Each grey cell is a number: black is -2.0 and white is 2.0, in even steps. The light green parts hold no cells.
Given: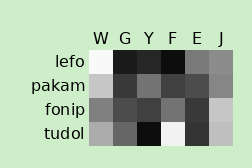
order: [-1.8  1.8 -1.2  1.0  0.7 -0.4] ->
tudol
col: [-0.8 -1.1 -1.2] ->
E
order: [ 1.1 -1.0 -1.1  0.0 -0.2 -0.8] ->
fonip
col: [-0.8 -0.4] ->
G
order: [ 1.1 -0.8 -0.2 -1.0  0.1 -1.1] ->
pakam

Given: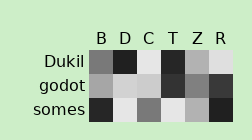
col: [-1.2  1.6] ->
T
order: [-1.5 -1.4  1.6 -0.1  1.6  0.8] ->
somes
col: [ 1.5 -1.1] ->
R
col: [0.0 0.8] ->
Z
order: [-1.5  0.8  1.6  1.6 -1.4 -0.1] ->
somes
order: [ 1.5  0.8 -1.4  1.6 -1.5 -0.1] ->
Dukil

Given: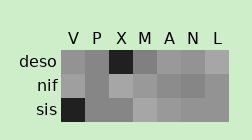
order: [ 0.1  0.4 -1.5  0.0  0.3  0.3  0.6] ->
deso
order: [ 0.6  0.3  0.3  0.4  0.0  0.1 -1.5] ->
deso
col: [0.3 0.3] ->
L
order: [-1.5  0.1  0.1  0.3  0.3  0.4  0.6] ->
sis
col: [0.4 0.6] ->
M
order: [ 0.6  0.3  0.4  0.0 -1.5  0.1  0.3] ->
deso
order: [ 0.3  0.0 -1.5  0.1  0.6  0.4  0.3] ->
deso

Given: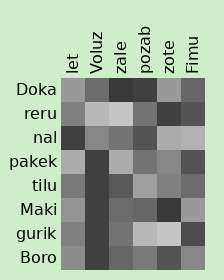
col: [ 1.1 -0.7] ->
zote
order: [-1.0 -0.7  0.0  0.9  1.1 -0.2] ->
reru
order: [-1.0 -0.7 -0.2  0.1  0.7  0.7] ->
pakek
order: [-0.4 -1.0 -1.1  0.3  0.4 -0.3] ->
Maki
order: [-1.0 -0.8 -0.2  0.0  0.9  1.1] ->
gurik

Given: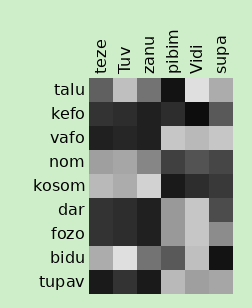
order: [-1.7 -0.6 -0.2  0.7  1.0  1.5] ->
bidu
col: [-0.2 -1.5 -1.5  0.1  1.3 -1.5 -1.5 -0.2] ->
zanu

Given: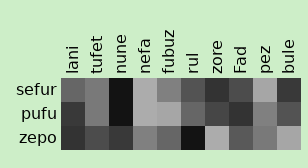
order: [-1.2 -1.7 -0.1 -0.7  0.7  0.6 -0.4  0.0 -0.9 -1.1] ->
pufu
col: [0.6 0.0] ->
pez
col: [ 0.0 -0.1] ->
pez
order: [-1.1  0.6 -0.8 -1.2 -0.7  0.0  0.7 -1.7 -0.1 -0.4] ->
sefur
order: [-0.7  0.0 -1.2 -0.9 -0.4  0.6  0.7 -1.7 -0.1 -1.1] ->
pufu
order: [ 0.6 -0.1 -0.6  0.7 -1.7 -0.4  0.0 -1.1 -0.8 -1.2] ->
zepo

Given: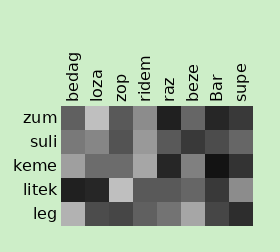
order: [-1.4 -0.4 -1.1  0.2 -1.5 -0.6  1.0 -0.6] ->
litek
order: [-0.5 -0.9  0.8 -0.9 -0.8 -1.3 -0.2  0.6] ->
leg
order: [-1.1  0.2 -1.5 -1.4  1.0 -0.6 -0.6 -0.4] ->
litek
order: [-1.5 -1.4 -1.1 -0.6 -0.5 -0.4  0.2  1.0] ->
zum
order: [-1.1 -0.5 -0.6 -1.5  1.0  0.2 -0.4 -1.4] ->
zum
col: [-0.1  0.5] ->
bedag

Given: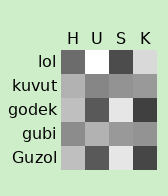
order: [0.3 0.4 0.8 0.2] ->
gubi
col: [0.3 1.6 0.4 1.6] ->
S
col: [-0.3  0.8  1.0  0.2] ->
H

